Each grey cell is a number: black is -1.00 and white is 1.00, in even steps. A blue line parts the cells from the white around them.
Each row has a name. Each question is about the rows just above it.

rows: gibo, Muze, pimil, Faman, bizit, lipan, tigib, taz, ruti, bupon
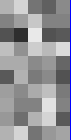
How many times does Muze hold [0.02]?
3
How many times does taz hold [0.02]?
3
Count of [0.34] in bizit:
2
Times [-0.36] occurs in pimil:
2
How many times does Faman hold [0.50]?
1

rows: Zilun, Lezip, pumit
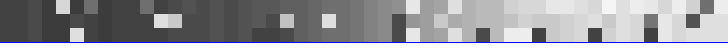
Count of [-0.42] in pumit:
8
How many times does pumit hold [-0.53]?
3
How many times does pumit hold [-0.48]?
12
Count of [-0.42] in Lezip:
7
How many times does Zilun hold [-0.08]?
1
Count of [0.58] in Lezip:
5
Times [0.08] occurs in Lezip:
1

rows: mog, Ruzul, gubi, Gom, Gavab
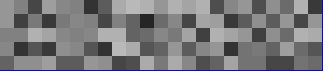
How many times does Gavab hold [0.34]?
2
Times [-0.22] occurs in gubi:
1
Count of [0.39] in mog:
4
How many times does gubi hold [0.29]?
3
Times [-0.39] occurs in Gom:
0
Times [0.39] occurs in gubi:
5
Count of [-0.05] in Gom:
1

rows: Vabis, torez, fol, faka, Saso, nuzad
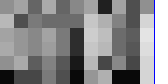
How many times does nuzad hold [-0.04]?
1
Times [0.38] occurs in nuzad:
1
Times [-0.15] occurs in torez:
3
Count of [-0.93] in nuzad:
4
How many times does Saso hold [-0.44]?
2
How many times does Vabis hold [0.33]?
1
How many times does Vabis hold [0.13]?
2

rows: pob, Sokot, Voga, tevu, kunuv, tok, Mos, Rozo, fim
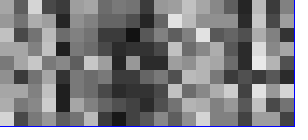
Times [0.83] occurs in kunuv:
1
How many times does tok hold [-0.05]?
4
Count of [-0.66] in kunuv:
3
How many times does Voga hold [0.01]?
4

